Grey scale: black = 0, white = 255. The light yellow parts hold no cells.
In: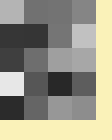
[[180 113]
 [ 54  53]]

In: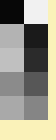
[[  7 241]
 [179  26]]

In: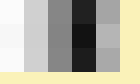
[[251 208]
 [247 207]]

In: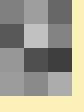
[[128 158]
 [ 88 193]]

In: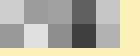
[[207 155]
 [153 224]]

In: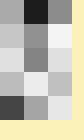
[[170  28]
 [198 145]]

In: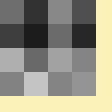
[[110  50]
 [ 62  28]]

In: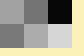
[[162 116]
 [121 172]]
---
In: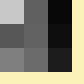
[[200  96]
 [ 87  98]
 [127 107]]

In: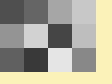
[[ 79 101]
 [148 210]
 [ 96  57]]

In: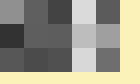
[[144  95]
 [ 50  94]
 [ 87  75]]

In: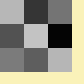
[[183  53]
 [ 82 195]
 [123  94]]

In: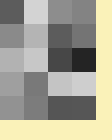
[[ 92 211]
 [138 180]
 [178 199]]

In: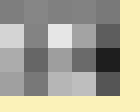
[[126 134]
 [212 131]
 [172 102]]

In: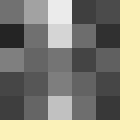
[[113 162]
 [ 36 112]
 [127 101]]

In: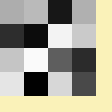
[[173 186]
 [ 45  12]
 [197 250]]

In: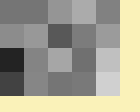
[[117 117]
 [140 152]
 [ 35 132]]
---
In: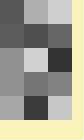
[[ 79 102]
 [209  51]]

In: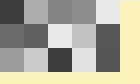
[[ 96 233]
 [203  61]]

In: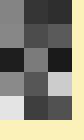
[[ 76  90]
 [123  26]]

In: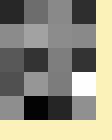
[[162 140]
 [ 51 126]]

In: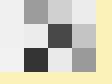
[[235  73]
 [ 52 233]]

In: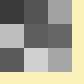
[[ 94 103]
 [207 165]]

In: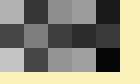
[[127  63]
 [ 70 147]]

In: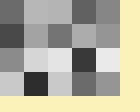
[[163 116]
 [214 228]]
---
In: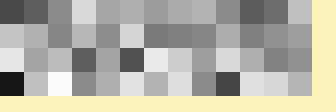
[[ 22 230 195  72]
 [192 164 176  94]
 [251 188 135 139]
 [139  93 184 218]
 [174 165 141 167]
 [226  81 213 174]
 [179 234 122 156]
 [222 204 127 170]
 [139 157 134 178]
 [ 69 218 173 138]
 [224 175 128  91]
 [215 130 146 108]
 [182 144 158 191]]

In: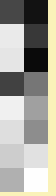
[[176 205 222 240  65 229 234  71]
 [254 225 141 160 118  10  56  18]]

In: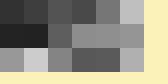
[[152  35  50]
 [204  34  62]
 [132  94  83]
 [ 88 141  73]
 [ 90 143 118]
 [176 149 191]]

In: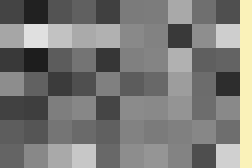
[[100  93  65 141  57 166  68]
 [136  85  62  97  29 224  33]
 [169 117 126  59  92 194  83]
 [199 106 135  79 116 170  96]
 [104  96  69 128  54 177  64]
 [141 130 139  92 128 137 123]
 [149 123 137 104 132 130 124]
 [131 128 148 157 177  57 169]
 [ 78 135 109 108  95 142 111]
 [208 110 137  45  99 206  79]]

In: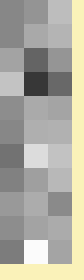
[[124 141 153 129 114 135 141 195 163 135 135]
 [251 163 172 159 220 175 170  55 100 169 148]
 [164 171 138 184 194 177 164 104 149 180 189]]

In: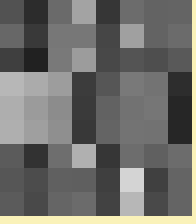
[[ 91  86  91 175 174 183  63 103  82]
 [ 73  76  50 159 155 171  33  57  44]
 [101  96 110 143 140 157 121 119 106]
 [107  95 176  56  58  60 156 119 163]
 [ 66  63  54 100  98  86  72  70  54]
 [183 212 109 115 114 121  84 160 108]
 [ 73  64  96 114 118 115  78  99  99]
 [100 100 108  38  38  45  89 107 100]]

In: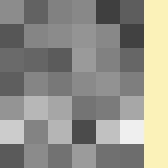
[[ 90 204 148  94 106  86 140]
 [139 131 183 133 101 133  98]
 [114 181 166 120  91 139 129]
 [155  75 116 138 154 148 136]
 [112 193 123 146 129 136  63]
 [109 239 167 126 102  65  93]]

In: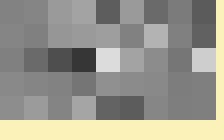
[[141 137 128 133 130]
 [155 133 106 128 133]
 [132 130  78 150 154]
 [165 117  54 154 163]
 [ 99 144 220 158  93]
 [ 92 139 163 129 154]
 [134 137 140 179 106]
 [126 125 118 128 123]
 [127 127 206  97  91]]
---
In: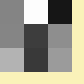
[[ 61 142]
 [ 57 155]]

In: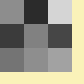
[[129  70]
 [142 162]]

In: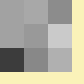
[[153 202]
 [136 176]]

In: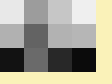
[[ 99 178]
 [106  40]]

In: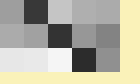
[[161  51]
 [233 245]]

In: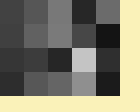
[[ 97 122]
 [ 60  38]]

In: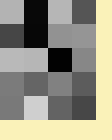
[[  7 146]
 [182   2]]
